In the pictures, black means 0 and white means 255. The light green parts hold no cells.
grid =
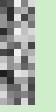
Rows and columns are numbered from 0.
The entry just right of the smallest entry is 56
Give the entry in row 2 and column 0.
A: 147
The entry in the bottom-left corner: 176
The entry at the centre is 241
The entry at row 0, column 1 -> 86
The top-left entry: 70
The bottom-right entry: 86
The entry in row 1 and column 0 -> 101
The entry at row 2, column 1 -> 44
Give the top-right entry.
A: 217
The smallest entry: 30
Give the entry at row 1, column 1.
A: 44
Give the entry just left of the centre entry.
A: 56
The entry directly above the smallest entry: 217

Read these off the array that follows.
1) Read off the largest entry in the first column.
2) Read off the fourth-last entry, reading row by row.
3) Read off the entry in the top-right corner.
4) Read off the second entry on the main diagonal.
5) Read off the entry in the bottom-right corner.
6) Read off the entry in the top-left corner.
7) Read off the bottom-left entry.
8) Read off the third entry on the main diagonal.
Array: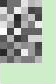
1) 254
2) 153
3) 197
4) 113
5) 182
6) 56
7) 140
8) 40

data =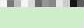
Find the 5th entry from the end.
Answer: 135
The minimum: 20
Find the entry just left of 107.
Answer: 216

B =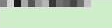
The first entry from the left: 128
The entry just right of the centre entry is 57
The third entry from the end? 70
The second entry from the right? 112

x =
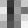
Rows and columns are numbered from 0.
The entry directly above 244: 216
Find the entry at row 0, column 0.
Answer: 187
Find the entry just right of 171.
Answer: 84
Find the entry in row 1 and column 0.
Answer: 232

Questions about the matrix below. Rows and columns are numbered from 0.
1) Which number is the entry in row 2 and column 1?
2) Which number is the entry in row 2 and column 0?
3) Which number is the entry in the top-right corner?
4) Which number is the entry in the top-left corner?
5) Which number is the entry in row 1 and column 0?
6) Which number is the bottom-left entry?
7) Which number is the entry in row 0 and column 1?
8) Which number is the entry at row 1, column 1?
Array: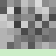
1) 153
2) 206
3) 153
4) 102
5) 88
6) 179
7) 153
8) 219

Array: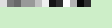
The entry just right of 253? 179
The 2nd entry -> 121
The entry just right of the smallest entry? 46
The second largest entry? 238

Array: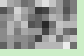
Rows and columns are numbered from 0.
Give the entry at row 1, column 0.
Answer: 83
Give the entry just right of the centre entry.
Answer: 40
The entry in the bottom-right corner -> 111
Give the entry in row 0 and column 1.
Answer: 167
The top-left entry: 211
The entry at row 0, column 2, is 153
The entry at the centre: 97
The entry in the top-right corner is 124
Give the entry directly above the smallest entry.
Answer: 124
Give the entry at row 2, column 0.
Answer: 138
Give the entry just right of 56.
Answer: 68
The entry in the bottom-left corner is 97
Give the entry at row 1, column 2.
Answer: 211
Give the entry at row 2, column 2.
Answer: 196
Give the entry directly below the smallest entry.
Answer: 68
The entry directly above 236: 167

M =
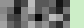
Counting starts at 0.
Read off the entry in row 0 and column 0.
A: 147
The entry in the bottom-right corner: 133
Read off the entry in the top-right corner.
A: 61
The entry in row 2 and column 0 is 147
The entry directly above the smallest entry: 88
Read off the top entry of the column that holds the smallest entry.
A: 88
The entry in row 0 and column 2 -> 47
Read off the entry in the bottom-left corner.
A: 162
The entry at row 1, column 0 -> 133
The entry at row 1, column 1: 104
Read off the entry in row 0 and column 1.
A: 147

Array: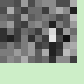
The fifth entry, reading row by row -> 76
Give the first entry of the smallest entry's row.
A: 48
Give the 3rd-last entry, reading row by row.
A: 139
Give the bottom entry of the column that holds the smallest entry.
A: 139
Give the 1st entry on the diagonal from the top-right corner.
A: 171
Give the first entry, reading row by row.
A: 92
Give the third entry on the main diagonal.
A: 76
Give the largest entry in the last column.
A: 187
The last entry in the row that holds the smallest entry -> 139
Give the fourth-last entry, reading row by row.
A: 48
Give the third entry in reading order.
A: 76
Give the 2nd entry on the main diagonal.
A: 171
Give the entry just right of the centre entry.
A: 139
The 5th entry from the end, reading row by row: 108
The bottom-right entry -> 61
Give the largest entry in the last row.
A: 171
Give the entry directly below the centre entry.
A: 108
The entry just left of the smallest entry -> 76
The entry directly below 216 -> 229
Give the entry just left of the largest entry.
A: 61
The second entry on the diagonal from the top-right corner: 139
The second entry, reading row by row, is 92
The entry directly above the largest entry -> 216
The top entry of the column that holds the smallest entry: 76
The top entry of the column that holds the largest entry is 139
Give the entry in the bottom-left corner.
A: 108
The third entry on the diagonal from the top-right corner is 76
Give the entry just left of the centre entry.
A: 92
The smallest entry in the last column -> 33

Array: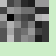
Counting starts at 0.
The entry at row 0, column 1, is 69
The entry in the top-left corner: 189
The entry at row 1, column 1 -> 152
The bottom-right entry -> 55
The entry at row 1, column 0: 69
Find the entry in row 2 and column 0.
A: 164
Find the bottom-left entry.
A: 84

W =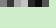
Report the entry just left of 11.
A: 39
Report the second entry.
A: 55
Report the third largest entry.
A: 128

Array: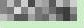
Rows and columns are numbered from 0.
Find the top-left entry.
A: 132
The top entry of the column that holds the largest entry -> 119
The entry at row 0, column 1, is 191
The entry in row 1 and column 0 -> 132
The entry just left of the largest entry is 119
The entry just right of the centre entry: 144
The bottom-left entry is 191
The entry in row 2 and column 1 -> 160

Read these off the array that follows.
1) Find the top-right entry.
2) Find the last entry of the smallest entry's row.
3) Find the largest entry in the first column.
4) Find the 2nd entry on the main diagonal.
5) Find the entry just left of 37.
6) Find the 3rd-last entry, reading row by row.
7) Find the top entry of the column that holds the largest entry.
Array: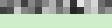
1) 79
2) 149
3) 134
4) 79
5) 149
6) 203
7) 230

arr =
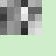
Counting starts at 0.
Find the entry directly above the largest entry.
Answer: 58
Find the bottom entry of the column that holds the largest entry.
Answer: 43
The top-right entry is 165
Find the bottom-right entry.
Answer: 224
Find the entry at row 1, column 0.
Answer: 82
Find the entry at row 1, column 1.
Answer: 125
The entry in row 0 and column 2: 125
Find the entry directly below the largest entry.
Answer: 224
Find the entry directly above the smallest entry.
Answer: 70
